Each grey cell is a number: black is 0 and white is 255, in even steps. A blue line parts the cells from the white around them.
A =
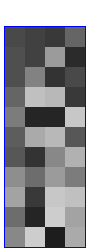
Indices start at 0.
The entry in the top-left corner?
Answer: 73
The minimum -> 29
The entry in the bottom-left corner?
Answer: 136
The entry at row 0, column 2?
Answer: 57
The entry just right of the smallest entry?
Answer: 170
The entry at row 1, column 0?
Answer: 79
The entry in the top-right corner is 101

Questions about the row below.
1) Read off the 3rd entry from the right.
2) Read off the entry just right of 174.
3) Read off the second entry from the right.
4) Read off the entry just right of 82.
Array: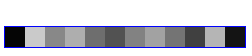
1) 64
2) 110
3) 181
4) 130

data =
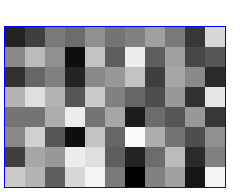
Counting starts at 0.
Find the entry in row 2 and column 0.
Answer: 49
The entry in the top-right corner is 216
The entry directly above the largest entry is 28
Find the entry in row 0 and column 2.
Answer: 122
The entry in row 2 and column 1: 102
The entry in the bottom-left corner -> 202
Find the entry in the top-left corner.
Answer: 35
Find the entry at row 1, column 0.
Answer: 137
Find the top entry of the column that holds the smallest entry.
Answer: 129
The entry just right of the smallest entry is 129
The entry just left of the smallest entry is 122
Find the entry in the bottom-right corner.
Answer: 244
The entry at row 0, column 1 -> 63
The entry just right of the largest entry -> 173
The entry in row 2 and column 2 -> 129

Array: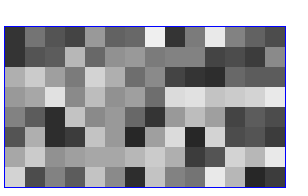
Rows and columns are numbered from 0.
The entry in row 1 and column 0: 52
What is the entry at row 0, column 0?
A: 52
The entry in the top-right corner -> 76
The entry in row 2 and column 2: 159
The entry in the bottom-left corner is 211
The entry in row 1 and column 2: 92
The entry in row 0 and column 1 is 116
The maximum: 239
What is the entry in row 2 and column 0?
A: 175
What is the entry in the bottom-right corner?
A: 60

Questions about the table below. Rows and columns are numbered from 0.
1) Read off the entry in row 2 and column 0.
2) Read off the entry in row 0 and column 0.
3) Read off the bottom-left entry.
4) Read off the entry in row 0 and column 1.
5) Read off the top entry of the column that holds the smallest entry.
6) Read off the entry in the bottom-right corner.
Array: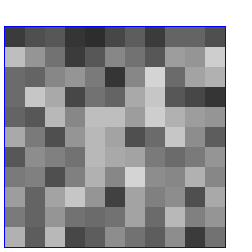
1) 107
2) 59
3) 177
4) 79
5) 45
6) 114

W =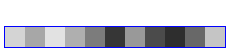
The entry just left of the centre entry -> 124
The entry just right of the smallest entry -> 104

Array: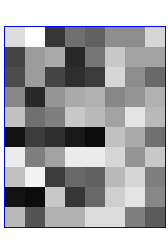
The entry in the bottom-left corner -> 185
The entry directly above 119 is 97
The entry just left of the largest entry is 221
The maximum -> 255
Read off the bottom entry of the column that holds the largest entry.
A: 83
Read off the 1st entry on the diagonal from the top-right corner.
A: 214
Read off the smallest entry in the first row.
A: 54
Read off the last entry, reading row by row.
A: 91
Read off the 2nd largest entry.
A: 242
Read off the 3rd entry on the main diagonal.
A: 68
